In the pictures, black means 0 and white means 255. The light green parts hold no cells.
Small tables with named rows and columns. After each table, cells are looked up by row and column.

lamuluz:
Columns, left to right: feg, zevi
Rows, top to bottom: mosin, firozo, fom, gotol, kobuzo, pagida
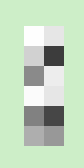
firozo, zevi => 60
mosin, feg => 254
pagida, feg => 174
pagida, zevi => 152
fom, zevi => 237
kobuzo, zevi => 70
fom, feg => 138
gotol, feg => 251

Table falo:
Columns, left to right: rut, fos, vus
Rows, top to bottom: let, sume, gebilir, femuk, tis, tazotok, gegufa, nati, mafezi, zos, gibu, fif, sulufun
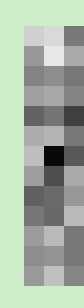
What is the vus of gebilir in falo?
120
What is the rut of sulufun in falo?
153
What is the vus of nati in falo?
170
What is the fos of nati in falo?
78
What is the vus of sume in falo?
170
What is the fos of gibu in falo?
185
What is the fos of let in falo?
217
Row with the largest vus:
zos

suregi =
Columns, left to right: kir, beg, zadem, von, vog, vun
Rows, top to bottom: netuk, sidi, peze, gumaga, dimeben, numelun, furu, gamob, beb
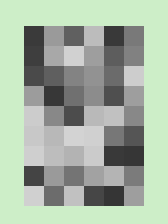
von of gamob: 162
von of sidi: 158
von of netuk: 188
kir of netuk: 58
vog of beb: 53
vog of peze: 107
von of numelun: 208
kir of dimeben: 204
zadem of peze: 131

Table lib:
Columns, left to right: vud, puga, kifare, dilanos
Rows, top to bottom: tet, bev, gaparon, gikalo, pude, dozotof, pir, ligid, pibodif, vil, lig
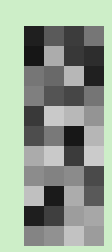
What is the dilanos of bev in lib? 45
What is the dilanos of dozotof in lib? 182
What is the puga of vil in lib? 63
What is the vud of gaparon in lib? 118
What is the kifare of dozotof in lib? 23
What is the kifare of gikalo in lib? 70
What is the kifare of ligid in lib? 139
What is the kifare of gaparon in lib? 183
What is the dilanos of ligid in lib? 74
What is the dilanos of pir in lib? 203
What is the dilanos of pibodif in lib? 89
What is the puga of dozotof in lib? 121
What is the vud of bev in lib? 22
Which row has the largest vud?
pibodif

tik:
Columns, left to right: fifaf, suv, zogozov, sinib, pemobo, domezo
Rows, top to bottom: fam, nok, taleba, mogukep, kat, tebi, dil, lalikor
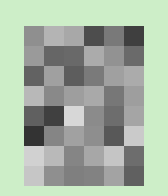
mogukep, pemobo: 119
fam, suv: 180
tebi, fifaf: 51
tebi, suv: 133
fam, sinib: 77
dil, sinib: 167
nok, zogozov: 105
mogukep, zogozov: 158
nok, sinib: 171
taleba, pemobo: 160
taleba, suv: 160
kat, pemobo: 109

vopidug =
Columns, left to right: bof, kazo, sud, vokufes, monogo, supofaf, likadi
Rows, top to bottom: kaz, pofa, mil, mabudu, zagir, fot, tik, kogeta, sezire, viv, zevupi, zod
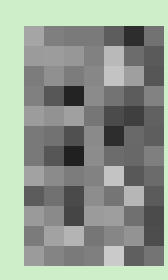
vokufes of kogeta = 130
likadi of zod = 116
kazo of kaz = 127
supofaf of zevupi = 147
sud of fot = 80
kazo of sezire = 113
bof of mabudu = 128
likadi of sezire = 91
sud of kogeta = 124
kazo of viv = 138
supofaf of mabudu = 92
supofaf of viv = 112
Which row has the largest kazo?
zevupi

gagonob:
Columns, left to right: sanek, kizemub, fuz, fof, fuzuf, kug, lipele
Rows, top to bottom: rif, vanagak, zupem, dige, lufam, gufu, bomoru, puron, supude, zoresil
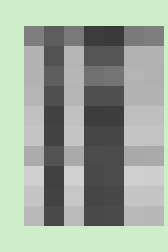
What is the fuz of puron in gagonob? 209
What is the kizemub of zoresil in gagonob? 73
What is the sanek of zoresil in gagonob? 185
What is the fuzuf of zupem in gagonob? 116
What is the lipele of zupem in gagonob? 177
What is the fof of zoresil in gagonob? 73
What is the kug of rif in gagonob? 122
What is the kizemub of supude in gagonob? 66
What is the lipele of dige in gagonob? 179
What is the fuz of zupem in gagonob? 182
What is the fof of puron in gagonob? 73
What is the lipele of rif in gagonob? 126
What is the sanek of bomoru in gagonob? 171
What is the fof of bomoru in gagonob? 75
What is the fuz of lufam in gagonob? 193
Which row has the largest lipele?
puron

